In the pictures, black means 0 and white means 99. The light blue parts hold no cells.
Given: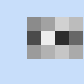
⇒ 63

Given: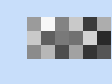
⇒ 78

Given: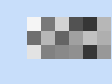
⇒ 32

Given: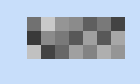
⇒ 37

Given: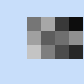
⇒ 65

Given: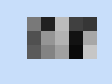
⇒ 73
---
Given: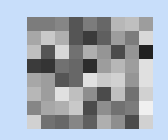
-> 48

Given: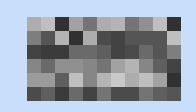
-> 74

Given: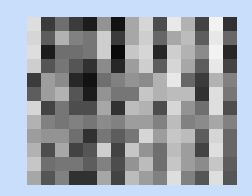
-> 23

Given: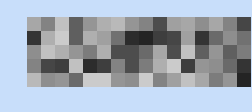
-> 51

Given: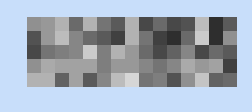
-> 59

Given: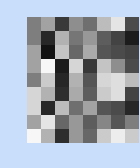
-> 63

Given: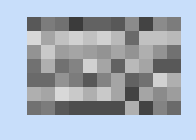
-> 48

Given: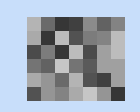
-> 41
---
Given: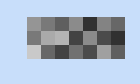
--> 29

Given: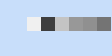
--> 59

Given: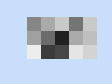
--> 27

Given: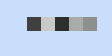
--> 18

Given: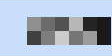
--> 46

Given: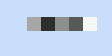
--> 55

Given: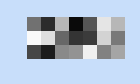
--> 93

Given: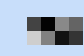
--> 50
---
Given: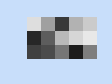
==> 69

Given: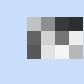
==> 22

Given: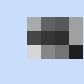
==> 34

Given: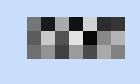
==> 17

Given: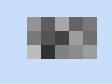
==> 39

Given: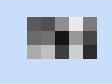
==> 91

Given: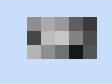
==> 37
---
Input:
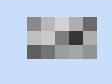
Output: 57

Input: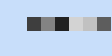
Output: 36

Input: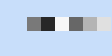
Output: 87

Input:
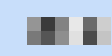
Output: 76

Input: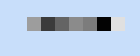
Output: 87

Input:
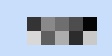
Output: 78

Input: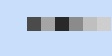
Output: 80

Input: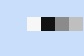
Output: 74

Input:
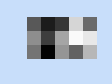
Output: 71

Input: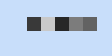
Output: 38
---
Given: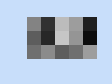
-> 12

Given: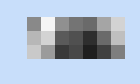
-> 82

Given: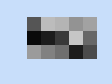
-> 63

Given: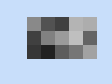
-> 67

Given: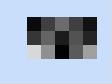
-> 7

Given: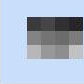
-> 15

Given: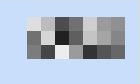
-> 56

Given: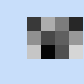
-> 15

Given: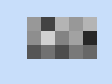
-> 70

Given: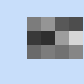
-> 30
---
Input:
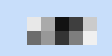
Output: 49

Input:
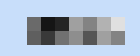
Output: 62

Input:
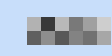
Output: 44

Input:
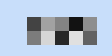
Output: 87

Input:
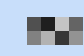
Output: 21

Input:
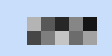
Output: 42

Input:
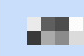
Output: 54

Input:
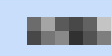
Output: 32

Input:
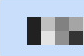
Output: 56

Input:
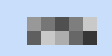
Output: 40
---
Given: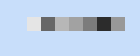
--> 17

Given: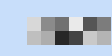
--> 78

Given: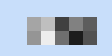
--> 11

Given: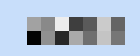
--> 76

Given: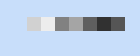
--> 19

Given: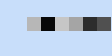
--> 17

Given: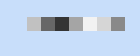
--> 83
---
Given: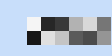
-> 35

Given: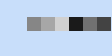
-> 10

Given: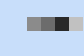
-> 42

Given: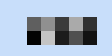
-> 11

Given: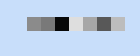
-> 65

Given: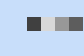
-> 84
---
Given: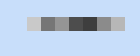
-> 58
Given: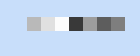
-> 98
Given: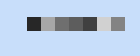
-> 43
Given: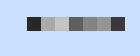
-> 76
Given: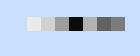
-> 61
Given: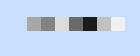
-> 85
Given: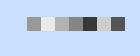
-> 69
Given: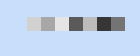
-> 89
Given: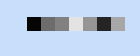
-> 50
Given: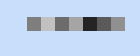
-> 42
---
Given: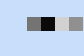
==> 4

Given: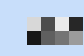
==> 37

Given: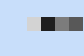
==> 12

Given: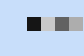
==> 78

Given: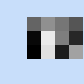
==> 87

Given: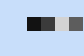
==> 23

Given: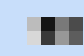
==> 22

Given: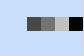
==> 45
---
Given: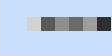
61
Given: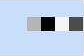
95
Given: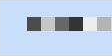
92
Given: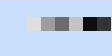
5
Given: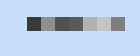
76
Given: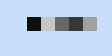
21
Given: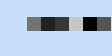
2
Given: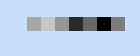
1
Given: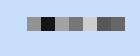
34
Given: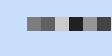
58
